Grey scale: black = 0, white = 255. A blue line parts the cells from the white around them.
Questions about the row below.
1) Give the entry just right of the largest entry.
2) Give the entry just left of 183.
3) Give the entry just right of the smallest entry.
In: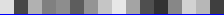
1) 164
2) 210
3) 135

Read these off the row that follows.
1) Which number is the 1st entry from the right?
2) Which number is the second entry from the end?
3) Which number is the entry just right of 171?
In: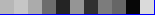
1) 218
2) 7
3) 109

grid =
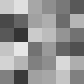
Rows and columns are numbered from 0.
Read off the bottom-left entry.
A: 128
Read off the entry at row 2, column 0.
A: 88
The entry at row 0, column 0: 203
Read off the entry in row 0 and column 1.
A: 224
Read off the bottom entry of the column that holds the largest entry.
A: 58
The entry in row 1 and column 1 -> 100
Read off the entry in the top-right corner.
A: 88
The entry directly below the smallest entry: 230
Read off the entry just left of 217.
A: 142

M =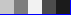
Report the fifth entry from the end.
199
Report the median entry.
126
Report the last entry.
27

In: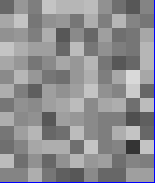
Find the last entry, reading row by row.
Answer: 159
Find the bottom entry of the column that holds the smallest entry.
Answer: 159
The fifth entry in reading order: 182
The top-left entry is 103
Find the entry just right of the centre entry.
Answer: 196
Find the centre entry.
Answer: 159
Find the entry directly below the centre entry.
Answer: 188
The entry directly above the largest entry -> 103
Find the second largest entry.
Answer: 203
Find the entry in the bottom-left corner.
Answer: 132
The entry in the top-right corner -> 132
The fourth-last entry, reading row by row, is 103
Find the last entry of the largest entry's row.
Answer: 167
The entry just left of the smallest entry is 132
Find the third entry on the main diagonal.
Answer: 126
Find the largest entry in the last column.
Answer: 196
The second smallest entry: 79
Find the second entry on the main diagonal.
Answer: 196
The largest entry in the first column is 196
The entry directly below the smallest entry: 132
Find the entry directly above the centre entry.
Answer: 151
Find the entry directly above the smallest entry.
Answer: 196
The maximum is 217
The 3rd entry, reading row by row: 126
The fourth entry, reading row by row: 196

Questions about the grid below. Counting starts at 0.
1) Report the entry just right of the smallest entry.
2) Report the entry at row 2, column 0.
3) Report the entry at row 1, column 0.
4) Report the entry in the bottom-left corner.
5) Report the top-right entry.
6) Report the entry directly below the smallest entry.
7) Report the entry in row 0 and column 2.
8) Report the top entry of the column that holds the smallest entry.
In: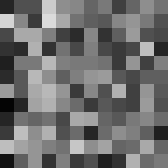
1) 37
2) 72
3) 212
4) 18
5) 114
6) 37
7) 80
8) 37

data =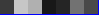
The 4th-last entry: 24
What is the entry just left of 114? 37
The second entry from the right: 114

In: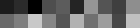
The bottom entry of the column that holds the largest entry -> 200
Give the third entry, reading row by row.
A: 0
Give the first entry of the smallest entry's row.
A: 28
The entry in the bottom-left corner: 105
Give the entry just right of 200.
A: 134
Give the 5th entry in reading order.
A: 92

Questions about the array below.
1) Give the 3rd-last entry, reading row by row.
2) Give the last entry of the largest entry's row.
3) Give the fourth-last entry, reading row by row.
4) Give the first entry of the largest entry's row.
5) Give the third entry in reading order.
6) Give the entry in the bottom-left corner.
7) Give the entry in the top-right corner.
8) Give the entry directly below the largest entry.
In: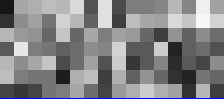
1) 49
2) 210
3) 161
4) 49
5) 175
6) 68
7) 161
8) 141

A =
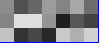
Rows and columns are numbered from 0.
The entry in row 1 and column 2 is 222
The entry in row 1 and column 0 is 132
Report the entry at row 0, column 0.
140
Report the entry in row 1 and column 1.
222
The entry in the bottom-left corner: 195
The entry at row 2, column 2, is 72

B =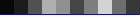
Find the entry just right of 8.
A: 28
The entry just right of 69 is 126
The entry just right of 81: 175

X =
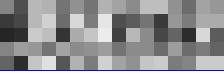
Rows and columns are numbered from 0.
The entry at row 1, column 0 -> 58
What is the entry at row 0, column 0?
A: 132
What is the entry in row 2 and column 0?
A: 37
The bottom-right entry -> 203
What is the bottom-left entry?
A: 100
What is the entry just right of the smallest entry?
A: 44
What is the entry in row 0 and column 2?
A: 184
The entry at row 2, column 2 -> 203
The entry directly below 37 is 132
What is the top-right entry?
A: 151
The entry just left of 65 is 236
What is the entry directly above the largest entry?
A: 230
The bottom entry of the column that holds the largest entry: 209
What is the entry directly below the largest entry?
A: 157
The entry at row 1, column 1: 71
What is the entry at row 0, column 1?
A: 79
